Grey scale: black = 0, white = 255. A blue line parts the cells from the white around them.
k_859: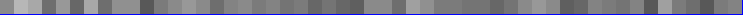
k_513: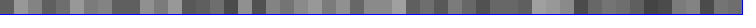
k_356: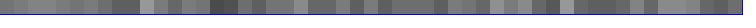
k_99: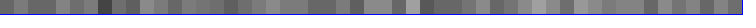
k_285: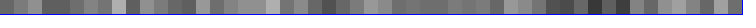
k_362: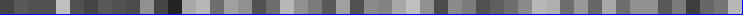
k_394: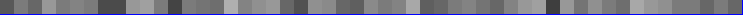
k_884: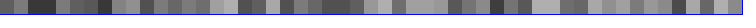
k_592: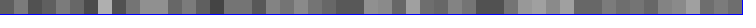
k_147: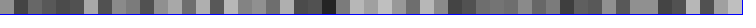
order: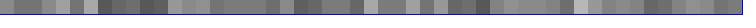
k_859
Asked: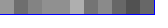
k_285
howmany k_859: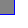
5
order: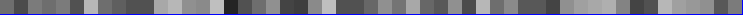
k_362
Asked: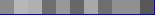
k_362
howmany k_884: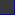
3
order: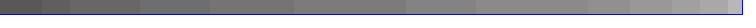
k_859

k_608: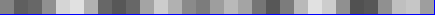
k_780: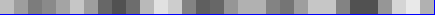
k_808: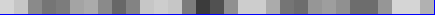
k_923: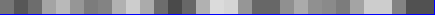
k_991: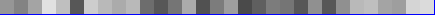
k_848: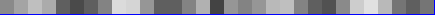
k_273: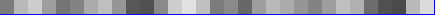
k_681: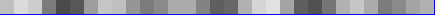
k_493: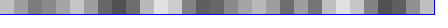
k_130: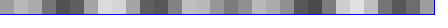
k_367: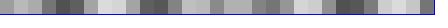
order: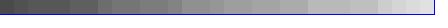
k_130
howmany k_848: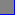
4
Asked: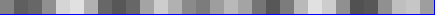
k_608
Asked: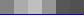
k_273
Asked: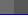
k_991

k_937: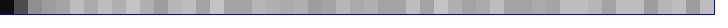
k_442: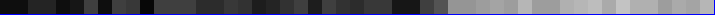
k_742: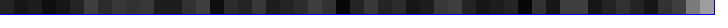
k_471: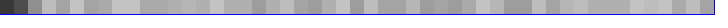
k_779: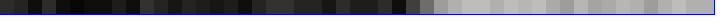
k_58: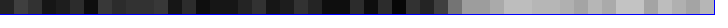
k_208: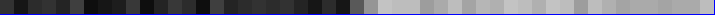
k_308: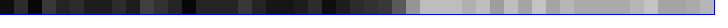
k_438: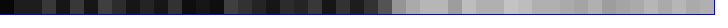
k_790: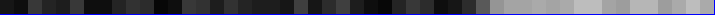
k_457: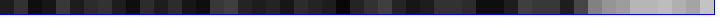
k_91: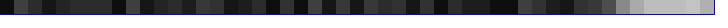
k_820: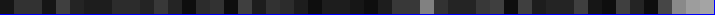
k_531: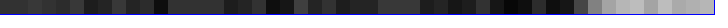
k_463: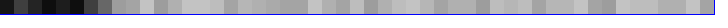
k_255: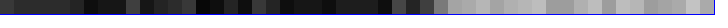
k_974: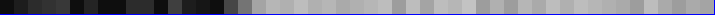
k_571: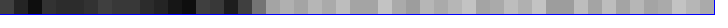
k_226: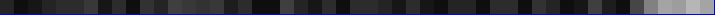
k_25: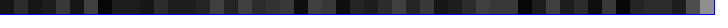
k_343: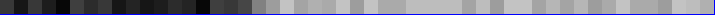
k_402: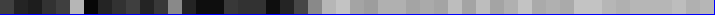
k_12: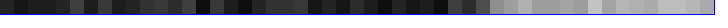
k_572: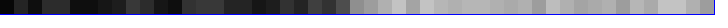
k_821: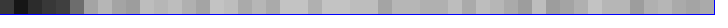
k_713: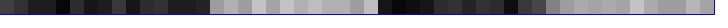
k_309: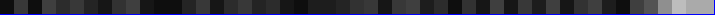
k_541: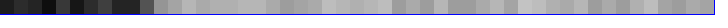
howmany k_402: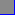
2
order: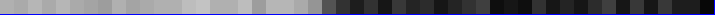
k_438
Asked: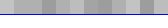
k_471
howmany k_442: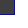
8
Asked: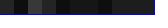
k_255

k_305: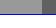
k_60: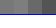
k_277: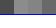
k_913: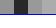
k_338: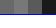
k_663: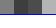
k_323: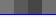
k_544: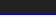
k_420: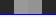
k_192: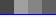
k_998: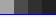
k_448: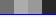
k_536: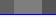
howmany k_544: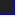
4
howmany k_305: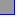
3
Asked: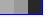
k_448
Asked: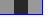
k_913
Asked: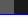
k_338
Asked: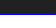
k_544
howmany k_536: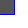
1

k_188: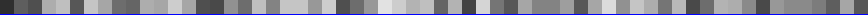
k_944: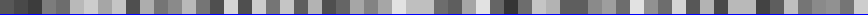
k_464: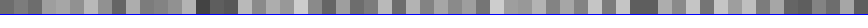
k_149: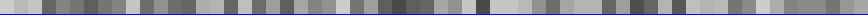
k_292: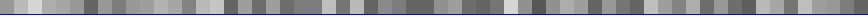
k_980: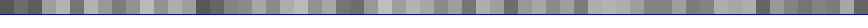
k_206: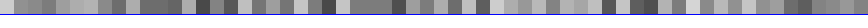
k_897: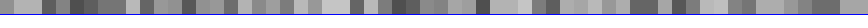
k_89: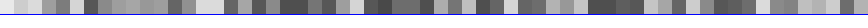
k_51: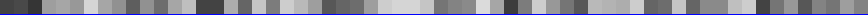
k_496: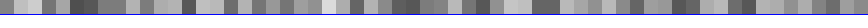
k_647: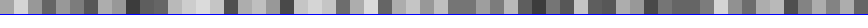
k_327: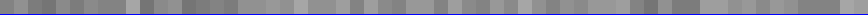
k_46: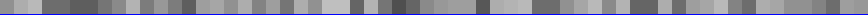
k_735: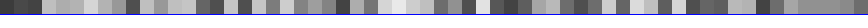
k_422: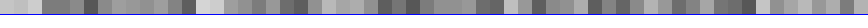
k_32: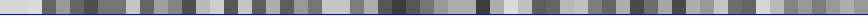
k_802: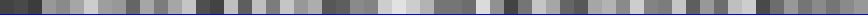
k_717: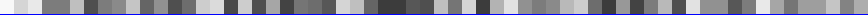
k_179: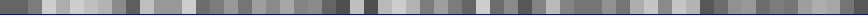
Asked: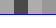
k_32
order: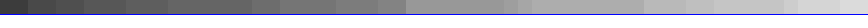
k_32
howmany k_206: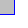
3
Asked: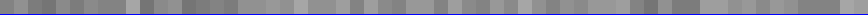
k_327

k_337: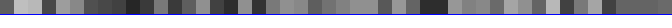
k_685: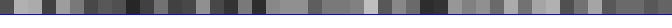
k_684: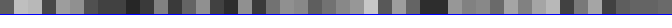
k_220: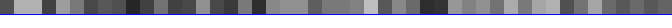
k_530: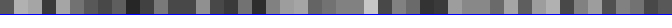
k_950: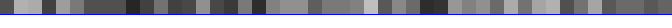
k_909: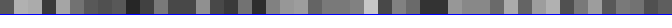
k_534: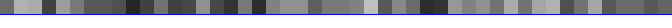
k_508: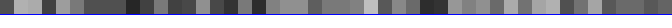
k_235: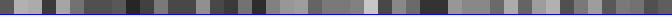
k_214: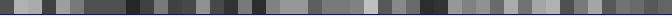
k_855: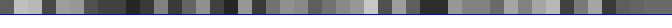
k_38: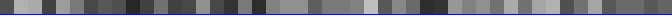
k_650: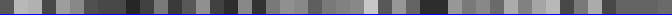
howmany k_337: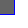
5
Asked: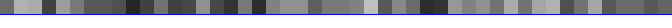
k_534

